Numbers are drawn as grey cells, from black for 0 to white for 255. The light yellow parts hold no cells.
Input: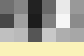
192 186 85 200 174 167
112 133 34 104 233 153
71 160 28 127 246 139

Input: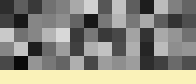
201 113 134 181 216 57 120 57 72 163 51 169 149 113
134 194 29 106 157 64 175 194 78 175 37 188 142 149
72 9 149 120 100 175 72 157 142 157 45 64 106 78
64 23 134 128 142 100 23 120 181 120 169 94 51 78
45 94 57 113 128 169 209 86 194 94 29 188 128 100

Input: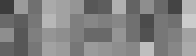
142 87 127 149 142 127 105 105 149 112 81 119 127 162
105 93 119 183 162 127 135 127 135 112 75 119 112 204
99 87 119 162 155 119 155 149 142 135 190 119 135 170
60 155 112 170 162 149 87 93 176 99 142 105 68 183

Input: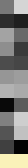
178 170
163 105
150 157
142 58
128 206
120 213
84 193
76 70
64 3
44 31
9 92

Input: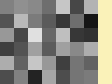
173 98 198 152 63 117 98
152 71 224 104 191 55 49
129 144 137 110 198 71 179
83 185 123 91 55 110 21
77 129 35 166 77 117 123
63 83 160 91 160 137 173

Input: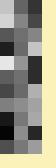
230 149 44
211 133 71
196 100 52
127 141 162
94 112 44
87 112 133
79 120 156
71 106 176
31 106 196
24 120 168
5 141 38
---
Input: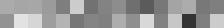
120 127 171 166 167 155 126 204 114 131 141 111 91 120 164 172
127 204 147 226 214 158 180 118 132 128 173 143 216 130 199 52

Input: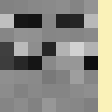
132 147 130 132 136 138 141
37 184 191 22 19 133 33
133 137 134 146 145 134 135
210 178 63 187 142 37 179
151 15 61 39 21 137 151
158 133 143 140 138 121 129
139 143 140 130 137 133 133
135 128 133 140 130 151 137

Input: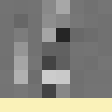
113 117 115 114 115 137 167 117
115 113 114 103 114 142 133 119
109 113 114 124 114 165 37 105
116 113 114 149 114 98 97 115
112 117 113 165 117 67 95 114
115 115 117 177 110 204 201 112
116 116 116 119 114 67 135 113

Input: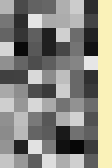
204 45 181 74 98 102 175
186 68 118 44 229 170 172
108 34 100 53 95 31 208
116 18 213 9 88 31 71
133 230 144 101 77 94 122
104 48 64 65 217 140 190
104 57 169 142 76 57 205
146 108 207 151 215 170 115
210 81 144 190 121 87 174
113 96 139 185 100 91 25
6 59 148 33 226 122 16
207 92 197 152 93 222 173

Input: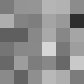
178 140 123 148 149 181
153 46 174 131 126 164
135 165 95 95 136 169
120 158 117 136 137 214
104 201 104 157 125 136
173 124 138 99 143 184

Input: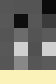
84 11 86 84
87 59 88 14
84 91 85 108
81 208 88 208
86 91 86 136

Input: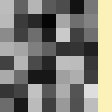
18 119 188 98 181 90 76
111 131 185 59 39 5 167
64 111 139 64 110 29 202
52 32 176 165 127 97 49
188 55 65 181 74 37 190
174 62 170 109 23 23 160
84 222 53 67 194 88 173
81 189 108 24 187 63 153

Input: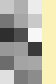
175 236 200
166 201 118
78 247 46
156 57 152
164 167 108
123 140 224

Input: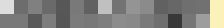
111 113 221 109 128 106 87 121 97 192 115 148 139 97 103
118 157 121 121 89 125 86 123 120 126 140 137 122 111 56
